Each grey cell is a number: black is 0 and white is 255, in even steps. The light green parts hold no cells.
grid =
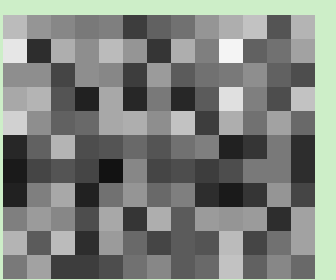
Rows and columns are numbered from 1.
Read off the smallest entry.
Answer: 18
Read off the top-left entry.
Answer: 187
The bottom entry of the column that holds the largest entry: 194
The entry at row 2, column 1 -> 230
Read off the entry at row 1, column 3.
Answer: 135
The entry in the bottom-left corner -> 121
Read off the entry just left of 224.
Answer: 91
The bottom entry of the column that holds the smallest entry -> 77
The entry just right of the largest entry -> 97
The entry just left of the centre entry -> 105
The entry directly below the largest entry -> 121
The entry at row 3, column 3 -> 69
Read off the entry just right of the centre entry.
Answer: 113
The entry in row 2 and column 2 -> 45
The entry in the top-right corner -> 180
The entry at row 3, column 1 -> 142
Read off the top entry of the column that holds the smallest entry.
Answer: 127
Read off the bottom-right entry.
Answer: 105
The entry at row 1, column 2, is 149
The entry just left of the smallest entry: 69
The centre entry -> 84

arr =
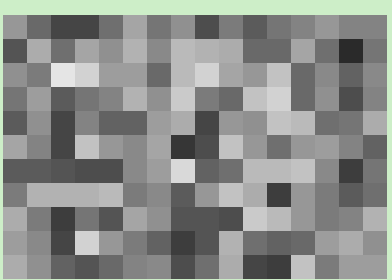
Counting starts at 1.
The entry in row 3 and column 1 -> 144
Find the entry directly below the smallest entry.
98
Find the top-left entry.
151
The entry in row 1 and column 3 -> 69
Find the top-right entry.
131
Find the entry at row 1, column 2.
105
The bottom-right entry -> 157
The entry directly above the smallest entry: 131
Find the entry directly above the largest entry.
111
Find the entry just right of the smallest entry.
117
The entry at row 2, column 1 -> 84
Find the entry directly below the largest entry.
91
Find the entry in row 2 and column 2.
172
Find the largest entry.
229
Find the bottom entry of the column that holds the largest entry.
98
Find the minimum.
42
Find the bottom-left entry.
172

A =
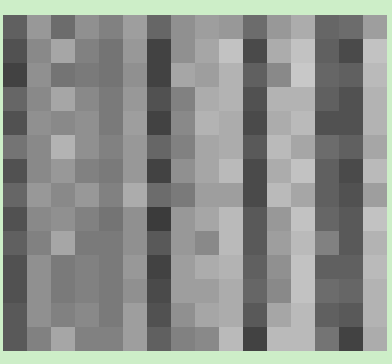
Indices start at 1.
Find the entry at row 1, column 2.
152
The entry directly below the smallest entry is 89
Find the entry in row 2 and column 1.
81
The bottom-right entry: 172
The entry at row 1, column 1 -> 96
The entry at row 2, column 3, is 166
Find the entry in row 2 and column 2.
137
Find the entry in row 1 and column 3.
108
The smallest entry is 59
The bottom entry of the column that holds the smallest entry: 96
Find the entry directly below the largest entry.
179
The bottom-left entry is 89
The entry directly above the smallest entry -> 108
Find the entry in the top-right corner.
158
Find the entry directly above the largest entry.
194
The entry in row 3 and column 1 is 66
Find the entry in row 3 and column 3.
116
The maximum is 200
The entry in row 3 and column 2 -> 144

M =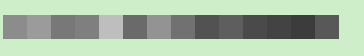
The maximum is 190
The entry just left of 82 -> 113

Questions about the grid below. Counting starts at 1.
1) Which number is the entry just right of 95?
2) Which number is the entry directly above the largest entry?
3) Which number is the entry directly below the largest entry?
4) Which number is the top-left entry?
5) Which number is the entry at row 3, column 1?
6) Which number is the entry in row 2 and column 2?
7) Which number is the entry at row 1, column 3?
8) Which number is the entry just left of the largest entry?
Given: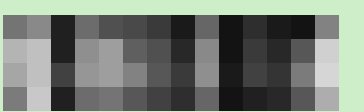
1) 80
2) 208
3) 173
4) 116
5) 166
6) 192
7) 32
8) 123

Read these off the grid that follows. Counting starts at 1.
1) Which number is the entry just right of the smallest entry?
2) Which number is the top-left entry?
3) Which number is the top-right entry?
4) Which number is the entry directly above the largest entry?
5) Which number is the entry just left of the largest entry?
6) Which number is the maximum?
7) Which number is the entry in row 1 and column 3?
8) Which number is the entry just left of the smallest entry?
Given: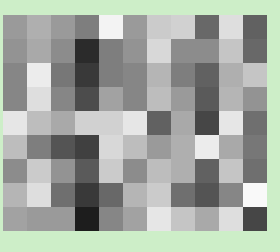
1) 134
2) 154
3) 97
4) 111
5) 134
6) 249
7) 154
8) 154

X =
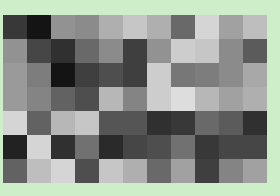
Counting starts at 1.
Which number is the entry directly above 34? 213
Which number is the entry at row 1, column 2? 20
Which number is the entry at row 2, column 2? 70
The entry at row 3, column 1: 154
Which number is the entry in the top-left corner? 56
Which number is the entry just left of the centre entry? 183
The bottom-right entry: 161
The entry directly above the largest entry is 119
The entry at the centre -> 132
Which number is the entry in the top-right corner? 190
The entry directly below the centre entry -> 85
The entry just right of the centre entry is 205
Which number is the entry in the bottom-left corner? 98
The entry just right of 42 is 70
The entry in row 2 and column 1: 146
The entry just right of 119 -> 125
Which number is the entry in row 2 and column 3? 48
